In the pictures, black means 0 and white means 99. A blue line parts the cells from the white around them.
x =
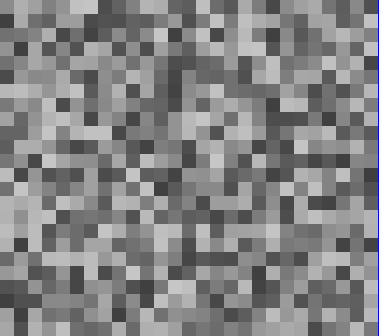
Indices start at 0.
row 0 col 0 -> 54
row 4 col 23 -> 75
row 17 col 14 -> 69
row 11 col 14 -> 48
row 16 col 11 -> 74
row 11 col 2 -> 28
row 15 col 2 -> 71
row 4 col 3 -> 59
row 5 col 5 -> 41
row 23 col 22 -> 29
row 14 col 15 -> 61
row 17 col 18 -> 48
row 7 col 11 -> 39
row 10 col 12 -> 46
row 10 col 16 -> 53
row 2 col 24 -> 71
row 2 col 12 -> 25
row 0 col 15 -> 42
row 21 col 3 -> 53
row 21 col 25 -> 37
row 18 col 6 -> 73
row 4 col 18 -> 55
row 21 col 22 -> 45
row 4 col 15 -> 42
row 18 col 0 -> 41
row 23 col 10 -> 68
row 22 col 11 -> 44
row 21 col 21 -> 32
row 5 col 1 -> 59
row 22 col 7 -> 63
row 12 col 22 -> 65
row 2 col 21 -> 34
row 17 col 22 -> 47
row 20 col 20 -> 50
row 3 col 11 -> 62
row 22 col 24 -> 54
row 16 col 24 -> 58
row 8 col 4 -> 74
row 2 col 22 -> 44

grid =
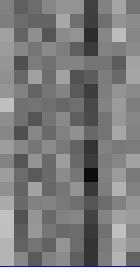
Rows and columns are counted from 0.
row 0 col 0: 50
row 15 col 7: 51
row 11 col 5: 41
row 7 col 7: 51
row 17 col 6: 20
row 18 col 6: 20
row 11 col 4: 61
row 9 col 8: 65
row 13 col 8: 69
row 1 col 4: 65
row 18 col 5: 37
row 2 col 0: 62
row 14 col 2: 50
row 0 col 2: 42
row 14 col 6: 33
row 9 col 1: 31
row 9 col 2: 52
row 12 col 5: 46
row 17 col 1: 38
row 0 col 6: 25
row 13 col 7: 49
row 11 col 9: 63
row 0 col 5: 57
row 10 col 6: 20
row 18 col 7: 48
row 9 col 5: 56
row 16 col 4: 41
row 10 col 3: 54
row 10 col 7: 50
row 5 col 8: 41
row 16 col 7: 44
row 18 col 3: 50
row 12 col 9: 47
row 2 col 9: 52
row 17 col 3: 38
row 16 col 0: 74

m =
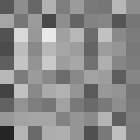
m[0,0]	34
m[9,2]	41
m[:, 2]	[40, 60, 59, 53, 57, 60, 53, 49, 64, 41]
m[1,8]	33
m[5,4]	42
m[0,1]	55
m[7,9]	47
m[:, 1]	[55, 46, 84, 73, 76, 48, 75, 57, 63, 70]
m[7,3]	46
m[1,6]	51
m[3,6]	39
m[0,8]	71
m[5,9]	52
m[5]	[71, 48, 60, 53, 42, 53, 63, 61, 36, 52]
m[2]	[32, 84, 59, 90, 62, 71, 42, 75, 53, 48]
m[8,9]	49
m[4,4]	61
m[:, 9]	[55, 46, 48, 47, 48, 52, 45, 47, 49, 48]
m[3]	[29, 73, 53, 71, 64, 61, 39, 61, 58, 47]
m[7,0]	38
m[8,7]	70
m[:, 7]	[46, 52, 75, 61, 68, 61, 59, 47, 70, 47]
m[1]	[64, 46, 60, 28, 55, 39, 51, 52, 33, 46]
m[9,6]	31

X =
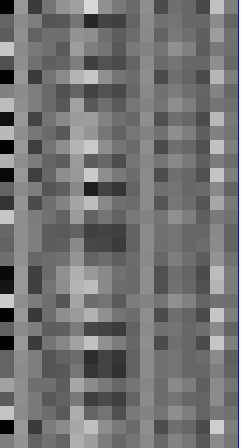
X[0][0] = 1
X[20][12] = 44
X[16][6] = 25
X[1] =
[39, 54, 49, 33, 34, 45, 15, 26, 25, 39, 54, 44, 45, 40, 40, 54, 39]
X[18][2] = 40
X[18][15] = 57
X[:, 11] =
[29, 44, 38, 45, 41, 29, 44, 45, 31, 44, 29, 45, 30, 43, 33, 45, 44, 43, 40, 31, 31, 45, 29, 44, 29, 44, 44, 42, 42, 45, 30, 40]
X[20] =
[8, 59, 25, 45, 55, 70, 73, 53, 42, 41, 55, 31, 44, 40, 31, 70, 48]
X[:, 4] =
[57, 34, 43, 35, 39, 54, 31, 34, 53, 34, 55, 36, 55, 37, 51, 38, 35, 37, 44, 56, 55, 33, 55, 37, 52, 38, 34, 36, 38, 35, 54, 39]
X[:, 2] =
[23, 49, 38, 47, 44, 23, 49, 49, 26, 46, 24, 48, 24, 49, 29, 48, 49, 49, 40, 25, 25, 48, 22, 49, 23, 49, 49, 43, 47, 47, 23, 38]
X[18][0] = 43
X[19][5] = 68
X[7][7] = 43
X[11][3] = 39
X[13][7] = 26
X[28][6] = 24
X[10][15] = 75
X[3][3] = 44
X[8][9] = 40
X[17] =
[38, 55, 49, 36, 37, 53, 28, 27, 23, 38, 54, 43, 45, 40, 42, 54, 38]
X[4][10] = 54
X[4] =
[31, 55, 44, 37, 39, 49, 25, 32, 29, 39, 54, 41, 45, 40, 40, 55, 40]
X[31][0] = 49
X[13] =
[39, 54, 49, 33, 37, 53, 12, 26, 21, 39, 54, 43, 45, 40, 41, 53, 38]
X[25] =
[39, 55, 49, 33, 38, 42, 18, 26, 21, 38, 54, 44, 45, 40, 42, 54, 37]
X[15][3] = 44
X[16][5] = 38
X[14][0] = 20
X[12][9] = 42
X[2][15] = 61
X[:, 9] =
[41, 39, 42, 47, 39, 42, 40, 46, 40, 46, 41, 45, 42, 39, 42, 47, 38, 38, 42, 41, 41, 48, 42, 38, 40, 38, 38, 45, 39, 47, 41, 45]
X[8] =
[6, 59, 26, 45, 53, 60, 61, 51, 43, 40, 55, 31, 43, 40, 29, 72, 47]
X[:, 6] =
[84, 15, 55, 49, 25, 77, 26, 34, 61, 58, 78, 36, 78, 12, 73, 38, 25, 28, 39, 59, 73, 42, 69, 27, 75, 18, 21, 54, 24, 39, 74, 61]
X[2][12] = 47

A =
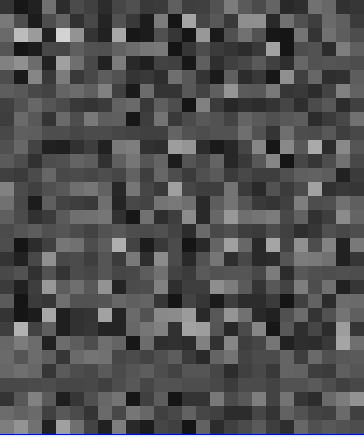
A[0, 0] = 20
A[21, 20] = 8
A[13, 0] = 50
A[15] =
[37, 29, 19, 23, 35, 43, 44, 46, 19, 9, 44, 18, 24, 54, 16, 40, 59, 43, 45, 48, 28, 38, 19, 24, 54, 39]
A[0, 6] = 25
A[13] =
[50, 29, 25, 31, 34, 43, 46, 38, 15, 46, 27, 22, 62, 27, 24, 24, 45, 23, 16, 32, 23, 29, 63, 19, 22, 21]
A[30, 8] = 49
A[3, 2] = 11
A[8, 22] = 17
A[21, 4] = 43
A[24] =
[40, 48, 42, 13, 42, 36, 30, 43, 39, 9, 42, 18, 19, 17, 50, 19, 52, 24, 27, 46, 13, 18, 17, 22, 64, 43]
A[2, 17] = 44
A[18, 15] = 46
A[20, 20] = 26
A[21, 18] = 17
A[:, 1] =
[9, 30, 73, 8, 56, 10, 34, 32, 41, 37, 40, 30, 23, 29, 28, 29, 33, 8, 13, 32, 13, 8, 8, 69, 48, 33, 43, 28, 34, 38, 57]
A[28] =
[20, 34, 50, 35, 12, 21, 31, 40, 45, 9, 25, 36, 8, 20, 20, 47, 29, 34, 49, 26, 45, 21, 17, 41, 48, 57]
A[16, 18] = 23
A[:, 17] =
[35, 55, 44, 17, 28, 17, 35, 19, 39, 43, 27, 22, 28, 23, 33, 43, 24, 40, 28, 33, 35, 17, 44, 29, 24, 26, 25, 29, 34, 17, 29]
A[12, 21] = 37
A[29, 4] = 34
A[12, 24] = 13
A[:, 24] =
[19, 37, 36, 49, 32, 19, 50, 17, 28, 24, 53, 44, 13, 22, 44, 54, 28, 13, 13, 31, 13, 42, 45, 61, 64, 34, 37, 25, 48, 41, 32]
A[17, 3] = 25
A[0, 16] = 48
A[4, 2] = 42
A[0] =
[20, 9, 13, 44, 17, 29, 25, 17, 27, 31, 22, 23, 37, 24, 25, 32, 48, 35, 29, 39, 16, 18, 44, 40, 19, 21]
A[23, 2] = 26
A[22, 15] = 34
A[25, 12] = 36
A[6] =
[36, 34, 28, 26, 39, 42, 37, 50, 25, 10, 42, 20, 20, 34, 26, 37, 58, 35, 34, 47, 21, 22, 17, 26, 50, 38]
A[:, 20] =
[16, 44, 8, 8, 18, 56, 21, 27, 34, 43, 53, 8, 31, 23, 25, 28, 25, 26, 33, 17, 26, 8, 31, 34, 13, 39, 39, 32, 45, 38, 18]

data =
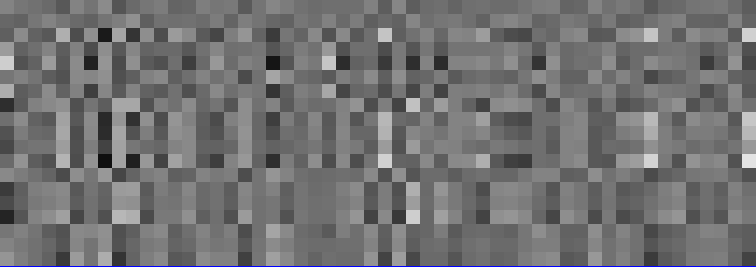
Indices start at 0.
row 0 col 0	51
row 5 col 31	48
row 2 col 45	57
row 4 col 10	35
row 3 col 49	43
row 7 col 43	46
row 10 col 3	45
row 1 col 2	46
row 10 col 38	43
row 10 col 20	40
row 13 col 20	37
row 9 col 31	45
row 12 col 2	44
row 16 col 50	51
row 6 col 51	39
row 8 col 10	56
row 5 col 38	55
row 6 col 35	46
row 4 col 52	57
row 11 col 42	34
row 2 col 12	60
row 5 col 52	38
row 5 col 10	50
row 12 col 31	42
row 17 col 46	33
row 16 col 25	43
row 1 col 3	51
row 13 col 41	46
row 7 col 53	44
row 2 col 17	58
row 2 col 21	39
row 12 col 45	44
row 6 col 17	48
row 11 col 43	33
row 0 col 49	45
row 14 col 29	61
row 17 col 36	41
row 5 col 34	43
